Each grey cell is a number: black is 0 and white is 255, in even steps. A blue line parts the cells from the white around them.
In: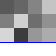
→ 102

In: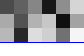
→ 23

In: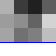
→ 59

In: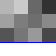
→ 202

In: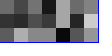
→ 166

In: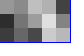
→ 191

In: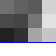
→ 97

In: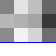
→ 227

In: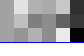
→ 170

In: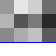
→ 229
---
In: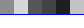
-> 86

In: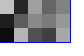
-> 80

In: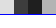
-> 31

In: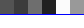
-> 110

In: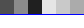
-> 32

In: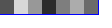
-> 152

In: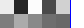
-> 137

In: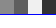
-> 240

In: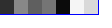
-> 95

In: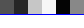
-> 198
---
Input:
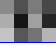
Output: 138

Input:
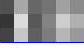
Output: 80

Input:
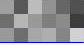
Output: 159

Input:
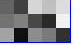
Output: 99

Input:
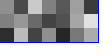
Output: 143

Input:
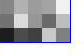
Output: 134

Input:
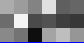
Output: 172
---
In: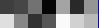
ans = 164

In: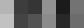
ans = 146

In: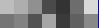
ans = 51

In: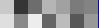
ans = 161

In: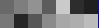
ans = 202

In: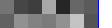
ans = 38
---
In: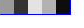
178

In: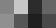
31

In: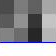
38

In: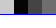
68

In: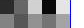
116

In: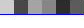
44

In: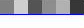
177

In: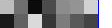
89
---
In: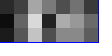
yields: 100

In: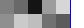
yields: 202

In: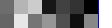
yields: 231

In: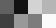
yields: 153

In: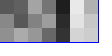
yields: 88

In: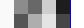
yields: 85

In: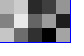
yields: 233

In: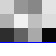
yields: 241

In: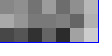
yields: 149
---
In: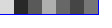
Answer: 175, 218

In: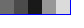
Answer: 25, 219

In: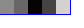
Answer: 4, 210

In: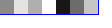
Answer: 253, 253

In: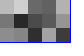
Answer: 75, 207

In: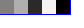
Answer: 42, 243
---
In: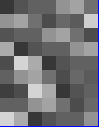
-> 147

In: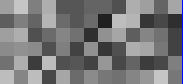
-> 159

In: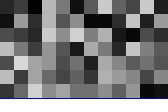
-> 69

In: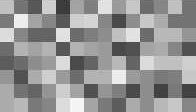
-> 134

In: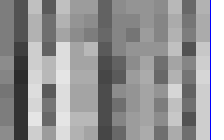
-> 184

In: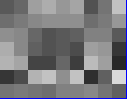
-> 82

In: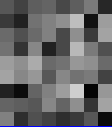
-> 94

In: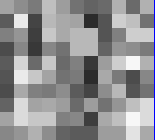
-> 177
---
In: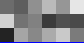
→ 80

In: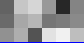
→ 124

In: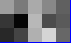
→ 76

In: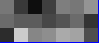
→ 107

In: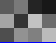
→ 194

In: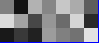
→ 213
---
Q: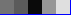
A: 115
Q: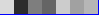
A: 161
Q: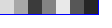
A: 131
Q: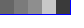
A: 123
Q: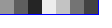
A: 116
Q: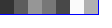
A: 119
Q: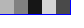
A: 129
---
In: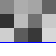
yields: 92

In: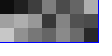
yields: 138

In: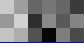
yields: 7

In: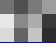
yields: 100

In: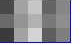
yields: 211

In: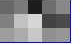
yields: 199

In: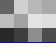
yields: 62

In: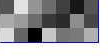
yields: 116

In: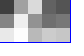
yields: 185

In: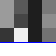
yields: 239
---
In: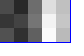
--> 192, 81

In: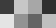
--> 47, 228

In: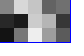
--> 112, 19

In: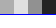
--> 35, 174

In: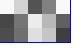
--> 249, 77

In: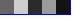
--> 19, 101

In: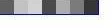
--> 54, 96
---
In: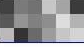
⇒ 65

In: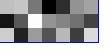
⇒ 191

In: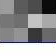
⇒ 155

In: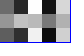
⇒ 108

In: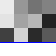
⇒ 235

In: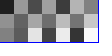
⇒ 31

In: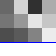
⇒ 104

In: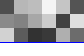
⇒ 78
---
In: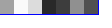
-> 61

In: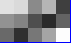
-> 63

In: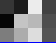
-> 5

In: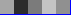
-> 144

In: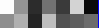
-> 58

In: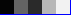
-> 242
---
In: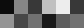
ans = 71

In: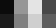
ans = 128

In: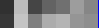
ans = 196

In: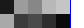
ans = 59

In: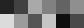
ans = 156

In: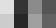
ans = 39

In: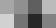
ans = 116

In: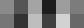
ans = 51

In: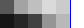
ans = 38

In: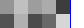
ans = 177
